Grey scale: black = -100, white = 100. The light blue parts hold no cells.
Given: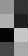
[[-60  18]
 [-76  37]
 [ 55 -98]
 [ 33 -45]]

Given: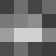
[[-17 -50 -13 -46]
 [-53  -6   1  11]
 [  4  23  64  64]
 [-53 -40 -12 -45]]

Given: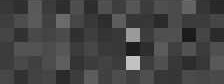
[[-68 -57 -62 -31 -54 -64 -39 -64 -37 -51 -33 -52 -38 -42 -22 -58]
 [-46 -51 -40 -30 -49 -17 -45 -56 -64 -28 -58 -57 -66 -41 -54 -53]
 [-66 -47 -61 -43 -47 -41 -62 -51 -59 -57  21 -52 -38 -37 -78 -46]
 [-38 -53 -35 -35 -40 -33 -54 -45 -55 -56 -76 -64 -29 -50 -36 -54]
 [-31 -53 -43 -50 -40 -27 -60 -52 -48 -53  51 -51 -37 -56 -65 -57]
 [-43 -45 -61 -48 -46 -67 -53 -28 -49 -40 -49 -38 -57 -58 -42 -45]]

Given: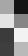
[[-84  31]
 [  4  78]
 [ 90 -54]
 [ 45 -51]]

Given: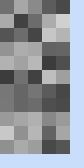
[[-43 -12  31   8 -28]
 [ 63  33 -49 -15  35]
 [ 41 -34 -15 -46  55]
 [-21  15  36  31 -22]
 [-38  40  27  44 -53]
 [ 25 -53 -11 -49  49]
 [-44  -7 -20  -8 -29]
 [-42  -6 -20 -15 -38]
 [ 21  21  30  38   7]
 [ 30  57  14  43 -22]
 [-33  13  33  23 -43]]

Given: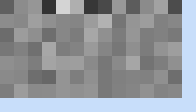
[[-40 -25  10  18 -60  66  37 -57 -43  19 -28   9  27]
 [  6  10   7  25  13   6   4  22  40  -8  17  23   1]
 [ -5 -15  22  12 -14   6  -3  31  13  -3  18  -2   1]
 [ 24  -7   1 -12  31  -2   3  21   4  -7  12  -3  15]
 [ 13  12   8  -2  29  23  24   8  -7   8  30 -10  -1]
 [-14   8   6 -14 -19  16  -1  13  -6   0   3   1  13]
 [  6  -2  22   8   9  16  13  16  -6   1   4  14   3]]

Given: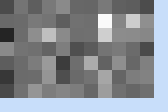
[[-40 -41  -9 -26  -5   8 -19 -20  -5 -25 -27]
 [ 12 -18 -16  -5  -9 -26 -11 -13  96   5  61]
 [  6 -72 -15  11  50   8 -13 -12  62  10   9]
 [-42   8 -10 -12 -22  -1 -38 -29  -9  -4 -16]
 [  0 -27 -16  -3  21 -53 -14  34 -23  12 -19]
 [  2 -57 -16 -15  17 -39 -17 -10  30 -21  -2]
 [-13 -43 -11  17  -2   4  -2 -19  23 -12 -20]]

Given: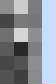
[[ -3  11  60]
 [ -7 -46  -4]
 [ 11 -12  67]
 [ -1 -28 -68]
 [ 11 -44 -36]
 [  8 -36 -50]]
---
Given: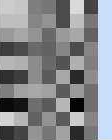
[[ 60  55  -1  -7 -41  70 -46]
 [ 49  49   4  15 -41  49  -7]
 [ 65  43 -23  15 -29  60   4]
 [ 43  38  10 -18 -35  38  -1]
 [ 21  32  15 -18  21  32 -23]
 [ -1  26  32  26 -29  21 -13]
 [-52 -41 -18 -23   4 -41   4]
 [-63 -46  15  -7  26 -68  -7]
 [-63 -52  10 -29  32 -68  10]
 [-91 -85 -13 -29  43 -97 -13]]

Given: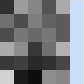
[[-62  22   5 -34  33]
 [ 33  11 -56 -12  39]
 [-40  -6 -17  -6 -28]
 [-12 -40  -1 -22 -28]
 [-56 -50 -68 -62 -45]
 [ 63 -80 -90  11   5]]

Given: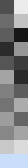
[[-38  84]
 [ 57  72]
 [-15  52]
 [-10  35]
 [  6  29]
 [-66  18]
 [ 23 -21]
 [  0 -27]
 [-33 -54]
 [ 29 -66]
 [-27 -83]]

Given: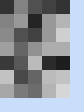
[[  2  19 -72  19  41]
 [-60   2 -37 -49 -60]
 [ 31  -4 -15  41  68]
 [ 25 -21  14  36  36]
 [-55 -31  47 -66 -77]
 [  8 -37 -49  19  62]
 [ 52 -43 -21  47  52]]

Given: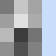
[[ 24  76  34]
 [ -5  55  29]
 [ 12 -37   1]
 [ 45 -53 -10]]

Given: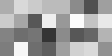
[[ -2  93 -14 -26  25  64  70  14]
 [ 36  70  59  47  47   9 -37  25]
 [ 59  30 -32  87  19  98  53  82]
 [  3 -14  -8 -59   9 -32 -20  41]]

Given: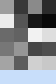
[[ -7  18 -45 -39]
 [-17 -23  90  74]
 [ 29 -28  63  57]
 [ 85 -33 -82 -93]
 [ 24 -56   8 -66]]

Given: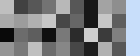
[[ 33  22  39  56 -44 -20 -82  56 -26]
 [ 17  -5  50 -15   6 -44 -77  39 -32]
 [-93 -15 -26 -88  -5 -66  62 -54   0]
 [ 50 -49 -32 -10  44 -32 -82  28  11]]
